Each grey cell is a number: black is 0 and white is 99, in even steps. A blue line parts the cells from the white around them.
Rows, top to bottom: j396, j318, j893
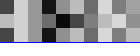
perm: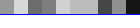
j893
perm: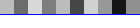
j893
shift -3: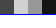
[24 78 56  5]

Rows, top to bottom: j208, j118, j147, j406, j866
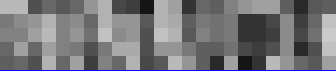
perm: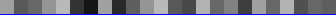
j866
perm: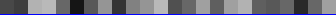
j866
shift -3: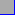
[63]

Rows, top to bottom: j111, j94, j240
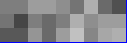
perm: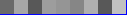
j240
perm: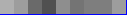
j111
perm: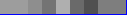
j111
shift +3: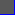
[37]
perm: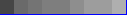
j94
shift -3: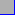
[65]
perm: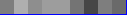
j94

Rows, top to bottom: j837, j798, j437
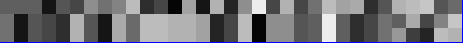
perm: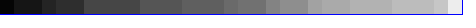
j798
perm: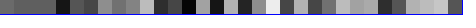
j837

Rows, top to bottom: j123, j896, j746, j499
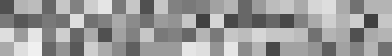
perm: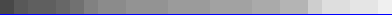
j499
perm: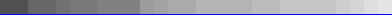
j123
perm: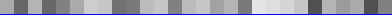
j746
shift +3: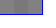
[53 50 53]

